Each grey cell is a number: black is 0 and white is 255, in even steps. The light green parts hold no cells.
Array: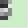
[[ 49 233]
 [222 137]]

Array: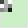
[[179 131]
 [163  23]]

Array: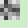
[[ 83 109]
 [178 111]]

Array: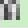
[[ 82 171]
 [ 62 162]]

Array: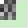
[[139  75]
 [157  64]]

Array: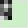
[[220 130]
 [151  53]]

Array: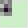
[[ 96 133]
 [ 20  97]]

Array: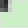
[[ 58 212]
 [ 82 201]]

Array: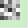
[[131 155]
 [174  48]]
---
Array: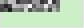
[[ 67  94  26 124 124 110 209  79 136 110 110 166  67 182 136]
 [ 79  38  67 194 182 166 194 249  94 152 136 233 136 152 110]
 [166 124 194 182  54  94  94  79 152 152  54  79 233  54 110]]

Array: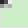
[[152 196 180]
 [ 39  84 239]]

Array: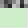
[[152  94  39 196 168  39 122]
 [136  65  94 136 184  65 184]]

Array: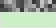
[[ 72  72  99 142 170  56 170 126 112 186  72 157  99 112]
 [ 56 112 126 157  86  72 142 157 170  86 186 112  56 142]
 [ 99 157 186 142  86  72 126 157  56  86 198 142 198  56]]

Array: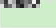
[[224  83 112 193  71  28 138 180  57 193]
 [150  57 209 166  42  83 125  96 240  57]]

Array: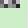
[[138  59 152 138  34]
 [ 98 221 164  71 190]]

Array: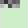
[[187 217  77 173 158]
 [116  49 129  89 104]]
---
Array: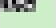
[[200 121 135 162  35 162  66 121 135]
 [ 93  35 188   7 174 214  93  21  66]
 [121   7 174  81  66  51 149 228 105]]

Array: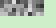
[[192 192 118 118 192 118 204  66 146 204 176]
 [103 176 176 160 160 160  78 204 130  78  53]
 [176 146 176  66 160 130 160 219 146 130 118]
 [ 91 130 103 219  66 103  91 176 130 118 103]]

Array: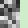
[[239 210  93 152 224]
 [ 53 194 224 125  38]
 [125 138 210  77 179]
 [ 65 125  38  93 109]
 [ 53 109  93 179 210]
 [ 93  77 152 210 167]
 [194  53 138 109  53]]

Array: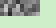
[[132 200  66 156 172  79 119  92  79 105]
 [ 79 187 105  92 187  66 132 144  92 105]
 [ 92 132  42 144 132 156  92 119 144 172]
 [119  92 156 105  54 119 119 132 144 119]]

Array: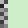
[[ 35 223]
 [ 60 198]
 [ 73 182]
 [104 136]
 [152 120]
 [167  88]
 [182  73]]

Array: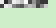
[[ 70 237 221 131 102  86 158 189 173  70 131 205]
 [237  42 118 237 221 189 252  70 145  86  56  56]]

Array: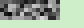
[[152 152 112 167 167 167 138 138  70 167 212 183  41  41 138]
 [ 99  99 112  83  70  56  25  56  41  99  56  25 167 152  41]
 [ 25  83 183 152  83  99 196 152 112  56 138  25  41 167  83]
 [112  41 183 183 126  25 126 112 196 183 126 112 196 152 138]
 [152  25   9 126  56 196  56  70 167 138  25 112  70  83 112]]

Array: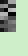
[[181 181   4   4]
 [139 151  46  46]
 [151 127  75  75]
 [ 88  88 100 100]
 [ 31  75 115 127]
 [ 19  62 100 115]
 [ 19  31 165 165]
 [ 46   4 181 197]]
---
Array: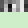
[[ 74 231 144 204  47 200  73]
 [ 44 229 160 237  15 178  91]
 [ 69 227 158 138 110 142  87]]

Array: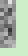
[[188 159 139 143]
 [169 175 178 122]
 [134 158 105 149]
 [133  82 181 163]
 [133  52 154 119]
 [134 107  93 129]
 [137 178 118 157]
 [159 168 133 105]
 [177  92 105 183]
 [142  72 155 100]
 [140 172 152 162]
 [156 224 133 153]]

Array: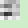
[[238 217 240 187 248]
 [183 180  68  51 134]
 [204 211 189 212 234]
 [175 204 130 115 166]
 [200 170 170 186 230]]

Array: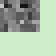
[[148  90  97  97 106 144 137 165  70  96]
 [136  95  87  86  86 141 134 142  67 113]
 [161 165 115  98 186  96 139 140 107 106]
 [107  94  60 123  91  88 111 126 135 104]
 [111 108  60 111  88  87 117 124 130 112]
 [145  94 110 117 155 154 108 119 156 105]
 [122 133  75  18  19 159 137  62  33 197]
 [133 104  87  75  81 146 131 126  68 131]]

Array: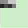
[[122  53  76  37]
 [200 202 143 137]]

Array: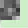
[[196 149  74  81  85]
 [ 90  99 133 101  98]
 [ 53 117 158 105  74]
 [113  72 103  99 146]
 [138  82  92  99 142]]

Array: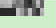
[[172  56  84 186  98 152 191  37  43  40  40]
 [181  51  93 192 105 156 192  42  39  41  40]
 [ 98 167  86  55  67 125 123 103 175 173 160]
 [ 99 189 101  37  65 138 116 144 193 182 181]]

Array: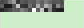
[[ 30  32  47 134  40 199  93 250  76 107 128  93  95  74  58  38]
 [ 85 135  56 145 179 101 170  81 110  49  54 196  83  27  27  95]
 [ 77  90  83  99 122  95 119  89  97  80  91  54 153 125  81  72]]

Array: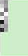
[[165  46]
 [154 175]
 [182  27]
 [186 244]
 [248 131]
 [115 249]
 [160 204]
 [148 178]]
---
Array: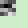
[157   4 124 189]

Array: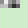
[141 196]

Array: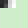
[45 82]

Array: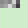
[137 166]

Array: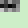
[133  53 169]

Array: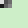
[222  98]

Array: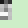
[ 25 164 186]

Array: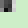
[109  68  69]
